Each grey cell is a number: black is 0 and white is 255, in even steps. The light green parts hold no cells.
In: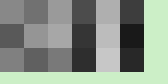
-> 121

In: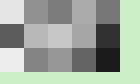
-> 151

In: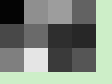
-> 58

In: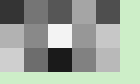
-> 26

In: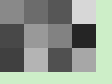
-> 80

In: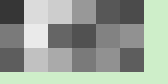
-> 170
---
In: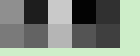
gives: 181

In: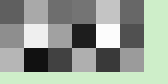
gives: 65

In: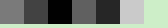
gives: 1

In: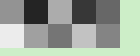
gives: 117

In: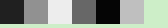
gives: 237

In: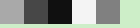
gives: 16

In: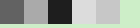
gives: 30
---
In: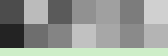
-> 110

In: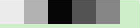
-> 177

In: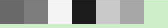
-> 125

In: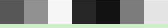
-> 145

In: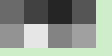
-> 230

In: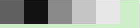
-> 18

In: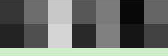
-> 79

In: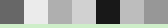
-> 236

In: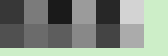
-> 107

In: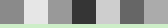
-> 230
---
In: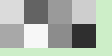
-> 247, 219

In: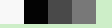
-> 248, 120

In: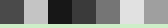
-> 225, 196

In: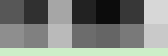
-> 215, 201

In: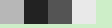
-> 233, 183

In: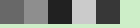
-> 203, 142

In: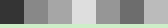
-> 222, 187

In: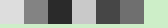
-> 221, 201

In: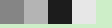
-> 231, 180

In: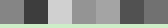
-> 208, 164
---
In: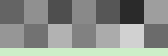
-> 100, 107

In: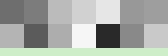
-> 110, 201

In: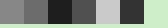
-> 135, 51

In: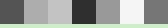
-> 84, 118

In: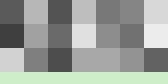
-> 90, 98

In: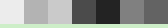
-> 236, 99

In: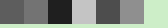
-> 93, 143

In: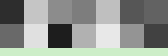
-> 45, 65
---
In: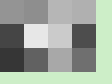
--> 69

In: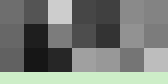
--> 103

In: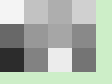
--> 104

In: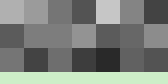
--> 91

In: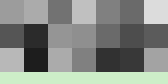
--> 85

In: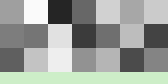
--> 125

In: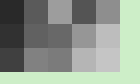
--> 49

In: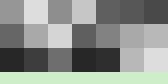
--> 102

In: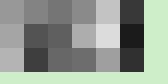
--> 165

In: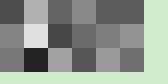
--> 132
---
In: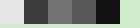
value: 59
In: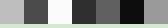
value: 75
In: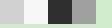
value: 247
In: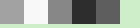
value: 248
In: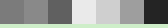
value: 137
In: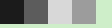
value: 92
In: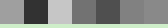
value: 50
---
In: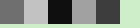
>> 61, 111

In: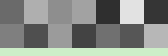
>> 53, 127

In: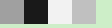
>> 192, 160

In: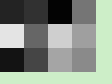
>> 117, 19

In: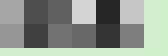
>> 196, 150

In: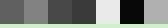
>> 175, 97
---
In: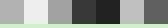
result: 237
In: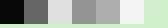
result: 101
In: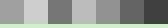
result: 207
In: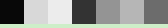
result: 216
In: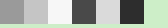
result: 197
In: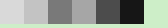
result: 195
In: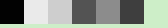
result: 234
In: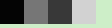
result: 118
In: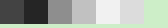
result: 37
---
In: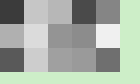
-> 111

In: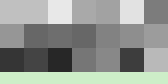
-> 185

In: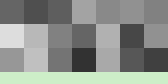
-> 64

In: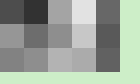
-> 97

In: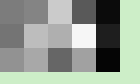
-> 5

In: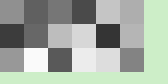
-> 131
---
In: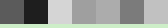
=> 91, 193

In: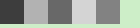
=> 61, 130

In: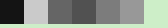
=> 20, 152

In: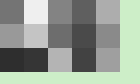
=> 116, 159

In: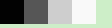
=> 2, 249

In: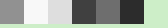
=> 145, 44
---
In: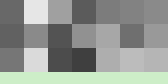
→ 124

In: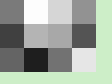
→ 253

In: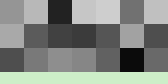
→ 206

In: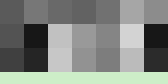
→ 113

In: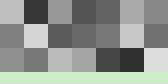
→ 98

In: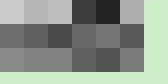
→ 61

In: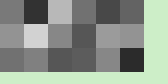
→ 113

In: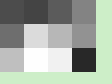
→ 68
